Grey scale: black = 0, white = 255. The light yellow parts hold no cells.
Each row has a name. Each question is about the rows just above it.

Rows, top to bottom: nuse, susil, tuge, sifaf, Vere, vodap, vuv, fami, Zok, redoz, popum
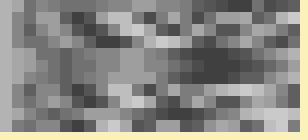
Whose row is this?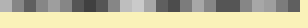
tuge
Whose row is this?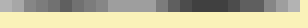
vuv
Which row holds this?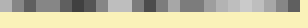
fami
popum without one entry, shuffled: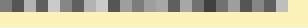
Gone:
[146]
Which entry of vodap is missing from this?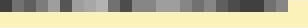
[104]
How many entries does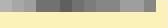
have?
13
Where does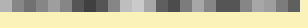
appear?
Zok

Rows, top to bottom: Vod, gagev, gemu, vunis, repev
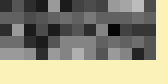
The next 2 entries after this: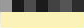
[132   6]
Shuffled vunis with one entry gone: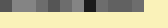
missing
[45]
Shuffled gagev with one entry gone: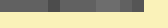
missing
[121]
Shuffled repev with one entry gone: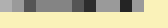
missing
[143]
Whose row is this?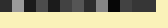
gemu
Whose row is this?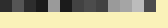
Vod

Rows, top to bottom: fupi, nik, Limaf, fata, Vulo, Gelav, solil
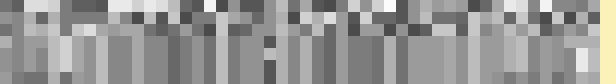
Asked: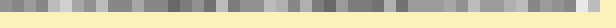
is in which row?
Vulo
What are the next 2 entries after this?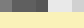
[233 221]
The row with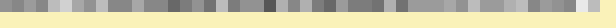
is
Gelav
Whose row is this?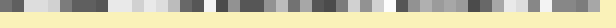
fupi
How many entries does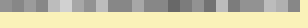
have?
25

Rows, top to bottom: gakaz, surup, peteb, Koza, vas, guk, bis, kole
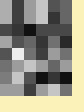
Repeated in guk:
[156]
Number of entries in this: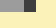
3
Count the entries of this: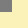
1
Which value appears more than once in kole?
[156]
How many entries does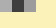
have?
3
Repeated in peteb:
[72]

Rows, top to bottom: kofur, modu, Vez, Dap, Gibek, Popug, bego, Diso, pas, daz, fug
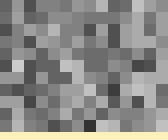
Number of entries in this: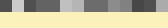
14
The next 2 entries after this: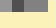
[119 150]
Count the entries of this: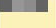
4
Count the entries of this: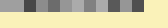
12
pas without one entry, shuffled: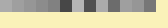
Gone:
[89]
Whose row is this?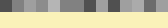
Vez

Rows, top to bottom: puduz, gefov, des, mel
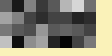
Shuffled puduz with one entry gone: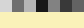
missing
[89]
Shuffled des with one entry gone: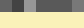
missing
[78]
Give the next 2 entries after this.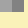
[67 45]
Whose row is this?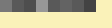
des
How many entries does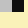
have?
2
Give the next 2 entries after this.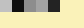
[ 5 67]
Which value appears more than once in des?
[89]

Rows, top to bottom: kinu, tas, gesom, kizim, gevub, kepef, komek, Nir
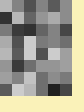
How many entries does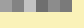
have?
6
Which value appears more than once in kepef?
[149]
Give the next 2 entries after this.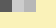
[111  32]
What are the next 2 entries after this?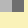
[32 70]
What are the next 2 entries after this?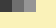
[149 159]
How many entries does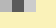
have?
3

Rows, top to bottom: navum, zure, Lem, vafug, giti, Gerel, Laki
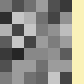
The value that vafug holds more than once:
[156]
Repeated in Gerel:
[156]

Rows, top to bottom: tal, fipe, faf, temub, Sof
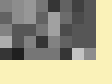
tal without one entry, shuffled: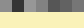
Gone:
[64]
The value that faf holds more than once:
[86]
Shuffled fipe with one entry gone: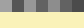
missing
[108]
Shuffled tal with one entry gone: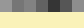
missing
[64]
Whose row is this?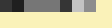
Sof

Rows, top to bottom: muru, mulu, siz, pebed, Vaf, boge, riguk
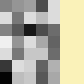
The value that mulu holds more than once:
[220]
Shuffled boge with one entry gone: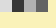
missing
[209]

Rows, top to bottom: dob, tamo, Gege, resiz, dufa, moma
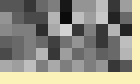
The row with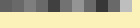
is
resiz
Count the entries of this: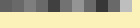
11
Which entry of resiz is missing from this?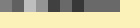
[114]
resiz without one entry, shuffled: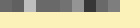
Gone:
[64]
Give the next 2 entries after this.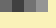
[105  55]
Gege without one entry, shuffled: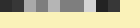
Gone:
[137]

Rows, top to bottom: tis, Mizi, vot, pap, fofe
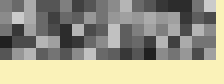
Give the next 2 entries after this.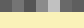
[55 85]
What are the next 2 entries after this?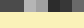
[139 193]
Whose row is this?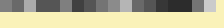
tis
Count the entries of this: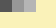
3

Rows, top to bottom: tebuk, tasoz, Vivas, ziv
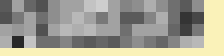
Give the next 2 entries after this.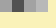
[174 184]
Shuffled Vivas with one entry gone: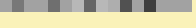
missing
[151]
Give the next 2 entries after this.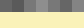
[174 184]
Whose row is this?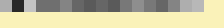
ziv
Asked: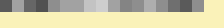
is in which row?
tebuk
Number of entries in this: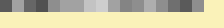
17

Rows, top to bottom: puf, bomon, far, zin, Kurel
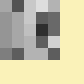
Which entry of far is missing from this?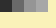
[191]
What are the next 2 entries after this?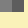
[179 179]
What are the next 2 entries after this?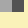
[200 221]
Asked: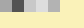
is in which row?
puf

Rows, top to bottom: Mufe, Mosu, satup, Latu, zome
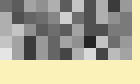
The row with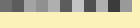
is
Mufe
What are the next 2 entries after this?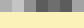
[80 80]
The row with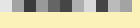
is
zome

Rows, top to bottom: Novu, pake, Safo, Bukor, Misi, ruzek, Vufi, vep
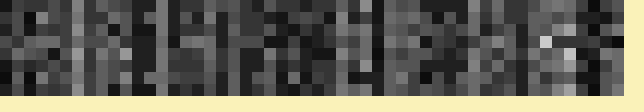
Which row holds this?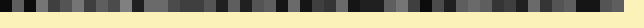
Vufi
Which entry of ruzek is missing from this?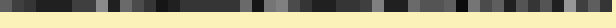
[41]
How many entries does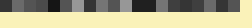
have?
20
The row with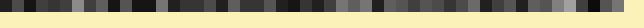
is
Safo

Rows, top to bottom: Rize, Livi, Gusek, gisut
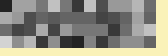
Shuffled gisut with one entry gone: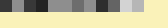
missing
[131]
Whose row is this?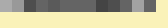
Livi
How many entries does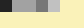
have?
5
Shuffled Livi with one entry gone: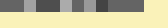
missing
[90]

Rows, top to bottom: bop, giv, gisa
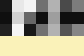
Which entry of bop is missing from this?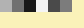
[232]
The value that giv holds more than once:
[15]
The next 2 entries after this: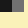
[178  84]
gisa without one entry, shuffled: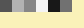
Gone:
[33]

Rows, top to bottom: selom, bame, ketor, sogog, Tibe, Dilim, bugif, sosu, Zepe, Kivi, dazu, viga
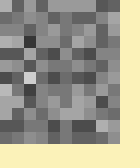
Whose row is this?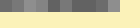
viga
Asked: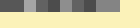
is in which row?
Tibe
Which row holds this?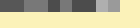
dazu
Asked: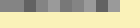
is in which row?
ketor

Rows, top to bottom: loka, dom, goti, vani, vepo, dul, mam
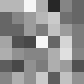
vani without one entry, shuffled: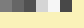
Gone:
[165]
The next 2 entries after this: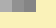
[133 174]
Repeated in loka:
[183]
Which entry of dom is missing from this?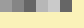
[112]
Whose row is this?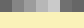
dom
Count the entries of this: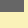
2

